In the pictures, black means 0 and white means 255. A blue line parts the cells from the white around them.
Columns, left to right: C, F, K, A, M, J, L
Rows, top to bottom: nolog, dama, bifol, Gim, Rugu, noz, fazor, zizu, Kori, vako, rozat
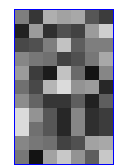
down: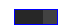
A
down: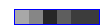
L
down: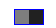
C

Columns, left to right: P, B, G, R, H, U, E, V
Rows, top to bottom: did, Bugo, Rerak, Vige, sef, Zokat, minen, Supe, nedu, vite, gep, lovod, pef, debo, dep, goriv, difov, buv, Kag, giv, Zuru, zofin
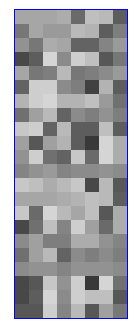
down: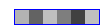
U
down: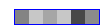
P
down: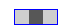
B
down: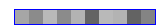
R
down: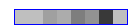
U
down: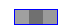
G

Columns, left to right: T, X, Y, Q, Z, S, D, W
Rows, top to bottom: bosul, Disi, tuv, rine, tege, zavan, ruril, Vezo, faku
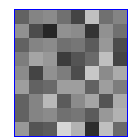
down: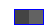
X
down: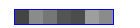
Z
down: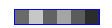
S

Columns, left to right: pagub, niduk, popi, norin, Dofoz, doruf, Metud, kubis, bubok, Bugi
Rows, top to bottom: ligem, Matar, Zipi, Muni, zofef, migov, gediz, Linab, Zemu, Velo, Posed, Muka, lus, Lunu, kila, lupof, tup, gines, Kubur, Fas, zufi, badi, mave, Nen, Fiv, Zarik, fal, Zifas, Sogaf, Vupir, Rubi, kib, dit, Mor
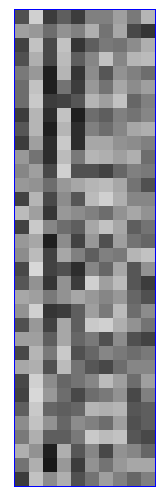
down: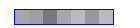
kubis
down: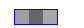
kubis

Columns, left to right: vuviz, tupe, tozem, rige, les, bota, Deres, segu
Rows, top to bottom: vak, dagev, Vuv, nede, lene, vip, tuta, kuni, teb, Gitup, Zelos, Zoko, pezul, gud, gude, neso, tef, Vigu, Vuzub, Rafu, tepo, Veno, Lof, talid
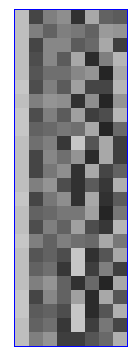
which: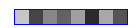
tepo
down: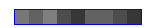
rige
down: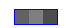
rige

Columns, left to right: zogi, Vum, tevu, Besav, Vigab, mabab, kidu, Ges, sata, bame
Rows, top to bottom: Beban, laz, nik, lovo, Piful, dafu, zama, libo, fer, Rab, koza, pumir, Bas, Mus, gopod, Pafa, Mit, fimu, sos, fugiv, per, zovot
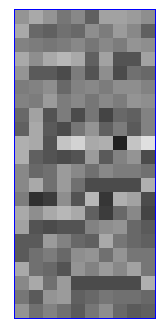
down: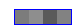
Vum
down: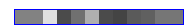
bame
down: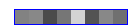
Vigab
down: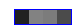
Ges

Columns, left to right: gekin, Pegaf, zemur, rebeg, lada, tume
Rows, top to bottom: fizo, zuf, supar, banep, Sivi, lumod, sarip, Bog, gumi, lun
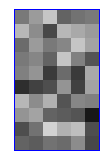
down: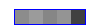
Pegaf
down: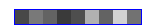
zemur
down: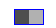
zemur
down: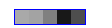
tume

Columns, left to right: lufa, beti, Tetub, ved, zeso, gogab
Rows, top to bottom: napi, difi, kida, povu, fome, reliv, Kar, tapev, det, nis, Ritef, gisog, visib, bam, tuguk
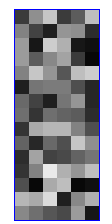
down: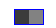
lufa
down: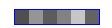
zeso
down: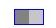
zeso
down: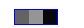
zeso
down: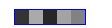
beti
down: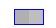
ved
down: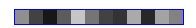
beti

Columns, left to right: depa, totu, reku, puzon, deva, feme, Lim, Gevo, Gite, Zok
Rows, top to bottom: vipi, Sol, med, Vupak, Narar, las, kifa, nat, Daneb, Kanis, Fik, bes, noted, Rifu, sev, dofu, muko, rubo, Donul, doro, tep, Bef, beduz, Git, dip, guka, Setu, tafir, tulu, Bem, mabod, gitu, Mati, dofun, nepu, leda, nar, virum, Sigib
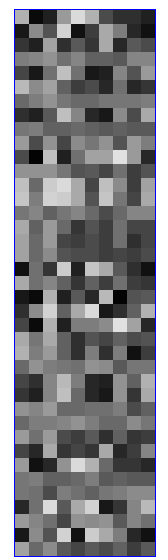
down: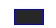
feme
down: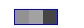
Lim
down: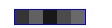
feme
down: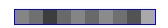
deva

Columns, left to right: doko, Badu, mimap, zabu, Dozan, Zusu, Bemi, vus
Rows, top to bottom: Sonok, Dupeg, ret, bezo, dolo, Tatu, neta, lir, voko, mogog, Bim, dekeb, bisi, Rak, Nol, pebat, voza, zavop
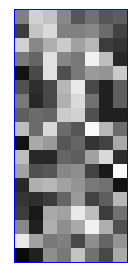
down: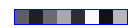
vus
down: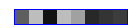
doko

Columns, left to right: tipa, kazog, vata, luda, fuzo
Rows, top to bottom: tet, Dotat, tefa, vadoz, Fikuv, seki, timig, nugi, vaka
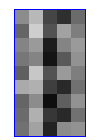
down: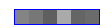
tipa
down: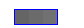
tipa
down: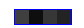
vata
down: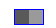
luda

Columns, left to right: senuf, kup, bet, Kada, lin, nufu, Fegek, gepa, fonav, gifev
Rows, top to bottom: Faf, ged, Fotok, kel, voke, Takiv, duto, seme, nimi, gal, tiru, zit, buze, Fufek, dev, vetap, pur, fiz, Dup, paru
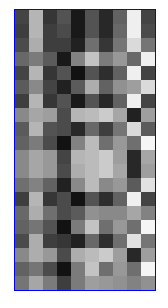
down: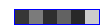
Fegek
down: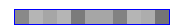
kup
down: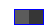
bet
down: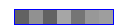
gepa

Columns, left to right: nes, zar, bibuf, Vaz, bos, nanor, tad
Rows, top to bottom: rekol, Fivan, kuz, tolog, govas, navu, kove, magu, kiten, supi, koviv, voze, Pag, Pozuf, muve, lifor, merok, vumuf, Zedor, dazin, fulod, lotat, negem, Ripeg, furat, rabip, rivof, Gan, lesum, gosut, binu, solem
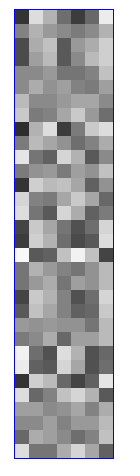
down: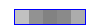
Vaz
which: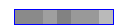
gosut

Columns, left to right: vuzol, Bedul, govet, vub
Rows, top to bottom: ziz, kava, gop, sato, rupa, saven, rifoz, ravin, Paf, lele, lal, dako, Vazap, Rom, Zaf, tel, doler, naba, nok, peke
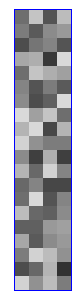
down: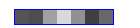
Bedul
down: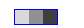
Bedul
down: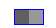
govet
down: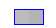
govet

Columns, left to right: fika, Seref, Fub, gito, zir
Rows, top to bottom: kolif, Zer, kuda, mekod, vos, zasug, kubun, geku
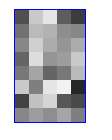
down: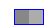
zir
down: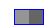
Fub
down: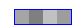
Seref
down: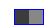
zir
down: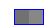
fika
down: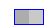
zir
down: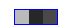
zir

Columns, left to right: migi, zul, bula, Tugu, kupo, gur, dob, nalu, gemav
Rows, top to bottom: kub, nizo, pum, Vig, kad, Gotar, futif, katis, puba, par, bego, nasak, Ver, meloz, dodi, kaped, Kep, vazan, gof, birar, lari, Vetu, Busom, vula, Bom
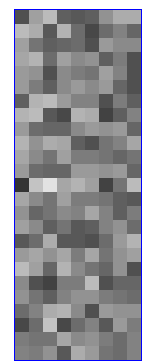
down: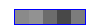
migi
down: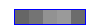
nalu
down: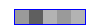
migi
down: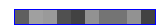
dob
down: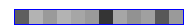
migi
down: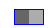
bula

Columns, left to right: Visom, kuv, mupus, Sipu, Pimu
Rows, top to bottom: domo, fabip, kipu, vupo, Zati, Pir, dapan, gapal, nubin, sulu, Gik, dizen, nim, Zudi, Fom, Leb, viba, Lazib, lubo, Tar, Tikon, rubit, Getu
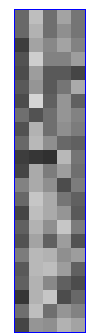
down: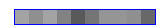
Sipu
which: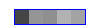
Getu
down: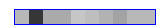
kuv

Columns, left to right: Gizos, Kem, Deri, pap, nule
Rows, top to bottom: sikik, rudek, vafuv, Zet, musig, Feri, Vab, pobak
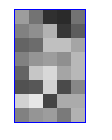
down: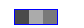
pap
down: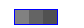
Gizos
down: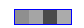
pap
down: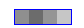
Kem
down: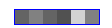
Gizos
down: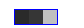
pap

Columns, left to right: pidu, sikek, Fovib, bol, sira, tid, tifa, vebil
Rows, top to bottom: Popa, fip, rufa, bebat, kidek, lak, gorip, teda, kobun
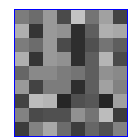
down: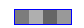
pidu
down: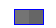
tid
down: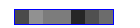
bol
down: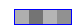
tifa
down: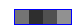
sira
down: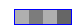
pidu
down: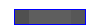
tid

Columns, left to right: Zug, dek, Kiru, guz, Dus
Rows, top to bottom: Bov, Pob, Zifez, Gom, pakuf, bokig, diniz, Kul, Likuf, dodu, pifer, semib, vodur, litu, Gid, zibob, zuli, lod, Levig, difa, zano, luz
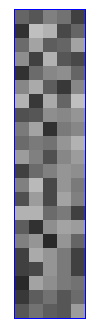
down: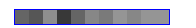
guz
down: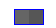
guz
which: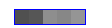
Kul
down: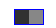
Zug

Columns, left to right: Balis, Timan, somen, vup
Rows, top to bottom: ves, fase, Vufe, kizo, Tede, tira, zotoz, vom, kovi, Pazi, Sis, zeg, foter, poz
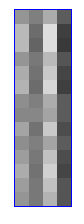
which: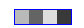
Vufe
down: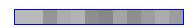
Balis

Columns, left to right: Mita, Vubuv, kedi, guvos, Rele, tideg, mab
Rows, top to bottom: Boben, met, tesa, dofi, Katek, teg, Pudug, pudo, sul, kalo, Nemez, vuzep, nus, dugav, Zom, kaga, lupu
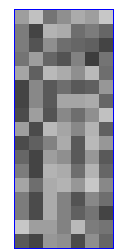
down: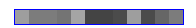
Mita
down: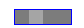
Mita
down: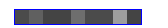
Vubuv
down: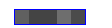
Vubuv
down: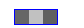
mab

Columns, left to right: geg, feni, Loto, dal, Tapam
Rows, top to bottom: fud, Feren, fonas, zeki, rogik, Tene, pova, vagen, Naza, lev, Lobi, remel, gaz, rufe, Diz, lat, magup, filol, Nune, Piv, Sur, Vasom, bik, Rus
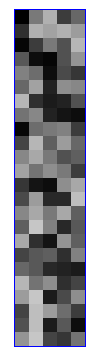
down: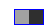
feni
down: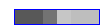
feni
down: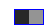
dal
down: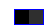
geg
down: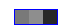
dal
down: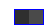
dal
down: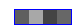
geg

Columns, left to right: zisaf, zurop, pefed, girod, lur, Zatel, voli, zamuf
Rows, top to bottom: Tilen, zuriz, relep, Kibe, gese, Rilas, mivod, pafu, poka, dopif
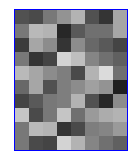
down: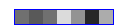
voli
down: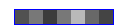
zisaf
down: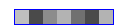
lur
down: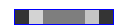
girod
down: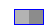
pefed
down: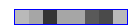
zurop
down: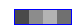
lur

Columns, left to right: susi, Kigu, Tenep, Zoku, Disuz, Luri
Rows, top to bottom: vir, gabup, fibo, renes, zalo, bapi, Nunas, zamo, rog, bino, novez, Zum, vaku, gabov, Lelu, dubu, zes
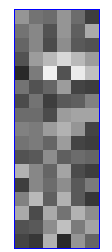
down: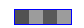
Zoku
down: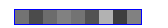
susi
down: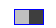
Luri

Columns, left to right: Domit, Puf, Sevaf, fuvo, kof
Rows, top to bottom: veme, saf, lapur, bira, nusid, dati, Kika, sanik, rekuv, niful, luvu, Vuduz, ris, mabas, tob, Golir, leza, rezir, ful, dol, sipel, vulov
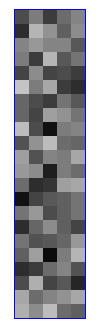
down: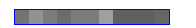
fuvo
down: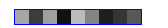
Sevaf
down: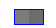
fuvo
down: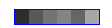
kof

